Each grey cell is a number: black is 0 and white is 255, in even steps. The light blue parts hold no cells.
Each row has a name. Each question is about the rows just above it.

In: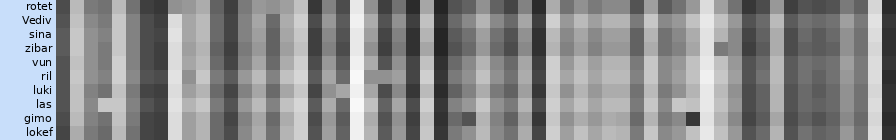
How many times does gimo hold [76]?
3
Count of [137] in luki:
1
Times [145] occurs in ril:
6
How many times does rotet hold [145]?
5
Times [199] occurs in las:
6

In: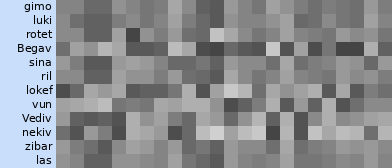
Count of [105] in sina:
3
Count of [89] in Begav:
3

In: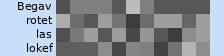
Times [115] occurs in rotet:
1
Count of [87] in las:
2
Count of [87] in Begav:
5
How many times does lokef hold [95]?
3
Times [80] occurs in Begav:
1
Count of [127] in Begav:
4
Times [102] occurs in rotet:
1

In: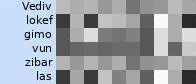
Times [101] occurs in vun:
3
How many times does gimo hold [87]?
2
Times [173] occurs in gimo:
2
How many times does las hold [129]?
1
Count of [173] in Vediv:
2

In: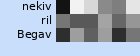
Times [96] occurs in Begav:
1
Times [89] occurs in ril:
2
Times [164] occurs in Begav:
0

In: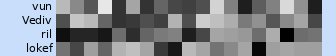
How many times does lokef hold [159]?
4
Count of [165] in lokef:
4

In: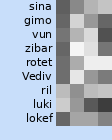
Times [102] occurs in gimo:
2
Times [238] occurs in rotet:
2

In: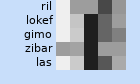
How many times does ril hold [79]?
0
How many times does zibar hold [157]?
3
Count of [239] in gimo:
1
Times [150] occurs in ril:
1

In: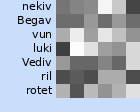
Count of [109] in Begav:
4
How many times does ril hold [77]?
3
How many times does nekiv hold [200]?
1
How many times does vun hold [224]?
0
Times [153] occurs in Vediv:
1

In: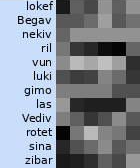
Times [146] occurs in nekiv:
5
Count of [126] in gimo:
4
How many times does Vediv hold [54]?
1
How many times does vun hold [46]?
1
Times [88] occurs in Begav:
3

